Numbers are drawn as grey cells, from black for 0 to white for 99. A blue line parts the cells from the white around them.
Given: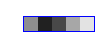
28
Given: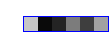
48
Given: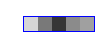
21
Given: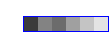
62
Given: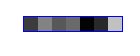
1
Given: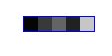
39
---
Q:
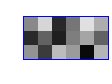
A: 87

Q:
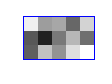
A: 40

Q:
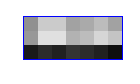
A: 73

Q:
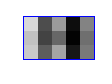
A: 5

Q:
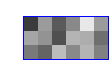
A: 90

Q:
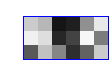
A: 56
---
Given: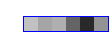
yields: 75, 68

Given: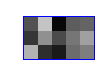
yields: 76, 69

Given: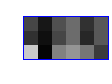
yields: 78, 58

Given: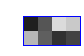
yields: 85, 78

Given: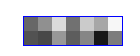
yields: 96, 85

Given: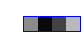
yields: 72, 54

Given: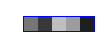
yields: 74, 61

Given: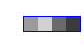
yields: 81, 60
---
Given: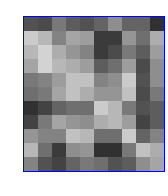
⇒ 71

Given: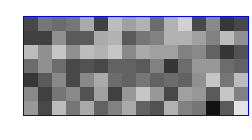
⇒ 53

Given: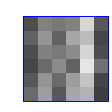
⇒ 34

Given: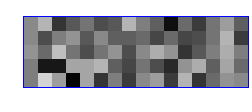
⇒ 49

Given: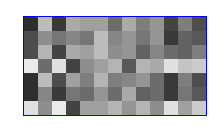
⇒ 18

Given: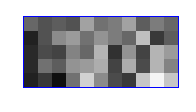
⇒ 16

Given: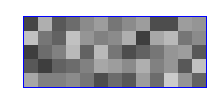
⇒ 34

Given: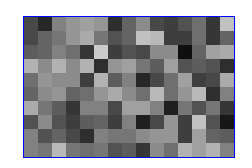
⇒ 50

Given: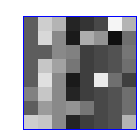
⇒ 36
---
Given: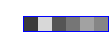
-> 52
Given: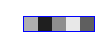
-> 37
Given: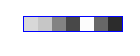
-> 17
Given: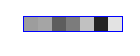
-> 88
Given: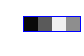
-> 55
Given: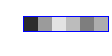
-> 67
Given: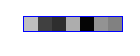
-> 50
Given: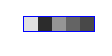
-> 28
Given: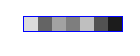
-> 11
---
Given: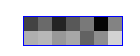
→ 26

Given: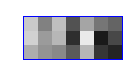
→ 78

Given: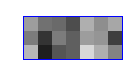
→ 61

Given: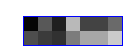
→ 2

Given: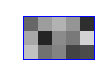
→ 40

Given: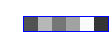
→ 32

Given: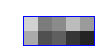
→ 81

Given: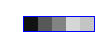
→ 7
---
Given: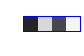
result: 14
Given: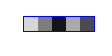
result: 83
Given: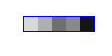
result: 84
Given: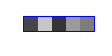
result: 27
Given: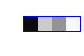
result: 5
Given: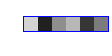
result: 82
